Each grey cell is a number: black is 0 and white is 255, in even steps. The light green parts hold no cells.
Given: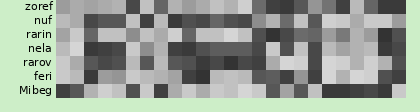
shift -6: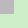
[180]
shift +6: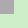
[177]
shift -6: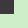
[52]
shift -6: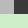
[180, 52]

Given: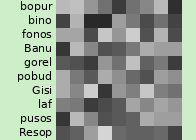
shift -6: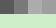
[83, 115, 166, 152]
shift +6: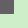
[103]
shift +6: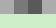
[178, 127, 95, 178]
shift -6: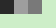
[35, 152, 115]
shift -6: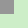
[144]

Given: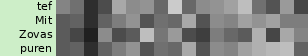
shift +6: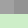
[167, 153]
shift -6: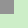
[141]
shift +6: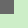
[110]
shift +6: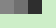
[138, 118, 52]
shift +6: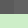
[97, 104]
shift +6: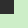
[52]
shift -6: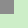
[134]

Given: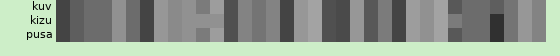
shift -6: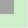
[157]
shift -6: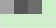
[157, 82, 102]
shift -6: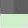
[102, 88]
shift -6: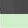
[74, 68]
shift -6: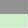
[139, 139]

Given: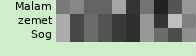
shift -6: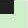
[27]
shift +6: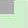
[177]
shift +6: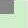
[141]

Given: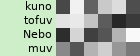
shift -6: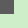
[86]
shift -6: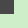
[66]
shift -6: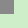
[131]

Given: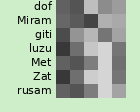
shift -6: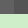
[91, 78]
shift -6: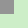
[142]
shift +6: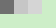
[117, 204, 219]
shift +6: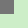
[123]
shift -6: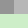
[142, 177]
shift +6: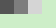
[90, 131, 219]
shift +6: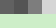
[103, 90, 131, 219]

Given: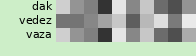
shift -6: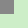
[129]
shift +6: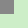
[141]
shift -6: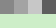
[129, 157, 193, 88]
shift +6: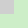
[213]

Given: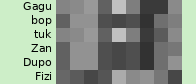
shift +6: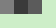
[132, 64, 97]
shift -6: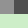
[140, 73]

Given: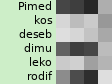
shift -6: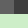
[91, 56]
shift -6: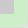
[196]

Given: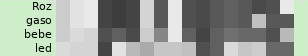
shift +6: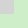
[218]
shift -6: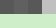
[82, 90, 82, 186]
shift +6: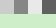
[210, 140, 239, 102]
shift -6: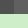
[74, 90]
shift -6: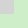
[206]
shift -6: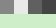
[128, 227, 90, 62]
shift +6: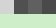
[218, 86, 102, 80]

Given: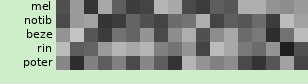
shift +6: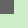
[106]
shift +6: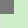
[127]
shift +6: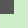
[92]
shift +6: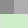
[147, 180]
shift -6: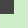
[62]

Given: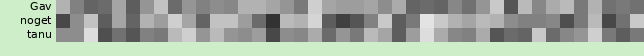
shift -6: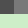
[73, 115]
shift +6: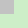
[200]
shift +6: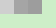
[213, 171, 163]
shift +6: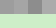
[163, 171, 147, 177]
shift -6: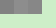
[123, 135, 129]
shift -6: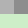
[172, 135]
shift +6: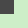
[78]

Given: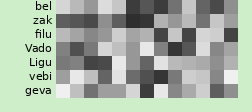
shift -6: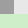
[152, 226]
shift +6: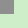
[149]
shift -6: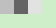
[185, 94, 220]
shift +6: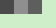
[80, 149, 100]

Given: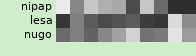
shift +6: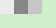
[241, 141, 204]
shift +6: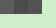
[97, 81, 89]
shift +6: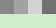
[141, 169, 217, 120]
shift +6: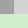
[169, 217]
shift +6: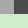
[175, 81]
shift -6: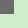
[100]
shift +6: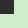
[52]

